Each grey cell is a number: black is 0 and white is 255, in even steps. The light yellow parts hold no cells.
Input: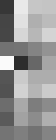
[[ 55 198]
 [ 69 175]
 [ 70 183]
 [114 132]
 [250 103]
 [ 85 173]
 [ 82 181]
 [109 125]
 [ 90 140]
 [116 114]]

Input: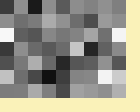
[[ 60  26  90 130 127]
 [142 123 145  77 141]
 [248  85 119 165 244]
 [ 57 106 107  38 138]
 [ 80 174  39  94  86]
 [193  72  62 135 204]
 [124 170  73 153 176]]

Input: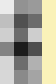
[[235 154]
 [191 107]
 [207 206]
 [131  78]
 [214 177]
 [215 164]]

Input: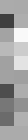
[[171]
 [ 63]
 [163]
 [185]
 [161]
 [162]
 [ 77]
 [119]
 [107]
 [171]]

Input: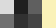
[[219  95]
 [112  68]]

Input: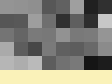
[[148 143  97  32]
 [ 86 158  48  46]
 [116 122 146 123]
 [170  71  96 105]
 [182 186 113  21]]

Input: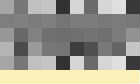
[[166 192  50 106 223]
 [126 123 117 124 123]
 [151 129 110 115 123]
 [181 154 117  79 100]
 [166 192  50 106 223]]

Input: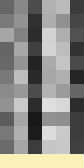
[[102  76 187]
 [122  48 144]
 [166  44 174]
 [101  64 189]
 [104  35 197]
 [120  41 176]
 [139  76 155]
 [146  44 216]
 [ 92  24 142]
 [120  27 202]
 [107  60 200]]

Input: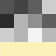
[[ 83  94]
 [ 42 144]
 [206 243]]
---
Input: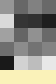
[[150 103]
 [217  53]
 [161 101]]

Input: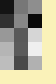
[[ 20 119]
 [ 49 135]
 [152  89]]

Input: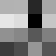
[[178 179]
 [230 221]
 [145 135]]

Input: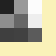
[[ 33 153]
 [142 102]
 [ 63  65]]

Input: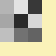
[[180 227]
 [166  42]
 [191 114]]

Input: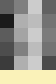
[[ 96 127]
 [ 27 175]
 [ 92 164]]
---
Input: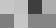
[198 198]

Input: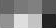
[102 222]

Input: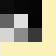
[ 13 223  56]

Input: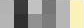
[179  48]

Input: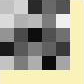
[193 176  13  97 165]

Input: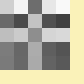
[208  75 142  95  89]

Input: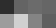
[ 45 208]

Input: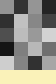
[148 193 153 111]
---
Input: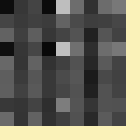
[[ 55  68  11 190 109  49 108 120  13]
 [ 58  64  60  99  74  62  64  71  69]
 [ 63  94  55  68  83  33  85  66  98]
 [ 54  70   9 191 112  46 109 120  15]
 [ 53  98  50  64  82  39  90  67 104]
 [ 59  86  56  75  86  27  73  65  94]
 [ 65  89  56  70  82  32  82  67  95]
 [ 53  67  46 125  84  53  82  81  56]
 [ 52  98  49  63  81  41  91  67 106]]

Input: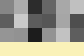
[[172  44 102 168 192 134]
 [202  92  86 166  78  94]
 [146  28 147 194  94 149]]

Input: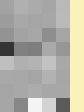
[[176 171 166 185 163]
 [168 165 167 186 156]
 [163 167 142 165 147]
 [129 126 169 150  52]
 [176 179 194 168 191]
 [168 165 178 166 169]
 [168 172 167 167 165]
 [135 244 211  90 166]]

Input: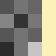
[[116 102  83]
 [ 51 119 133]
 [116  97  86]
 [116 197  43]]

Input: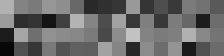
[[131 122 150 142 104  41  48  54 153  53  78  57 123 114  89 177]
 [ 46  52  20  64 179 132  77 162  55 127  56 124 103  28 109 155]
 [165 111 145 139 135 123  73 141 194 131 123 127 177 136 116  28]
 [ 80  54 121  83  97  95 162 133  39 140 109 148  26  80 107   7]]

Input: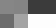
[[132  59  59 134]
 [163 253 253 108]]
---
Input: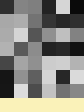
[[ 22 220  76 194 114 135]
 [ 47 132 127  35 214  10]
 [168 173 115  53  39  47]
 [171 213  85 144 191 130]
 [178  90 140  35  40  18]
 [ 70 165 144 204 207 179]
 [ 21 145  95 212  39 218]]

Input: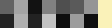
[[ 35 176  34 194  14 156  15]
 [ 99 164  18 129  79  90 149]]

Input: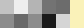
[[140 105 140  26 213]
 [194 238 180 115 108]]

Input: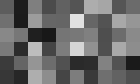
[[ 55  39 174 141  69 125  58 111  98  80]
 [ 93  28 127  75  97  84 173 166  85 107]
 [112  27 156 102 101 225 102  83 168 150]
 [136 119  31  24 117 120 128  78 108 138]
 [122  43 189  69 125 213 145  79 169 141]
 [ 59 101 149 109  81  42  44 130  82  26]]

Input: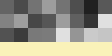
[[ 82  60 121 123 224 149 202 197]
 [100  75 115 157 115  78  32  88]
 [130 158  71  86 157  96  53 224]]

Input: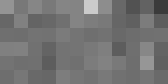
[[110 119 105 103 125 118 114 121 113 110 117 106]
 [148 120 134 121 133 132 203 141 104  82  98  59]
 [103 129 100 104 112 132 125 121 102  96 124  93]
 [111 110 115 114 123 116 111 114 105 109 112 113]
 [128 129 113 100 115 116 121 127  93 111 135  99]
 [115 111 112  93 115 112 124 130 121 110 150  96]]

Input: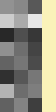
[[ 97 131  62]
 [146 136  88]
 [204 170 231]
 [ 40  79  55]
 [144 110  68]
 [ 99 118  75]
 [ 48  87 119]
 [179 109 126]]

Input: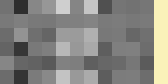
[[108  52 123 137 195 153 171  93 124 125 109]
 [114  46 135 151 207 133 197  80 117 114 118]
 [121 127 121 120 128 128 132 122 124 120 122]
 [108 147 111 101 156 155 176 120 122 103 112]
 [100  54 121 127 184 152 169  94 127 128 109]
 [134 102  98  89 129 126  95 103 106 119  91]]
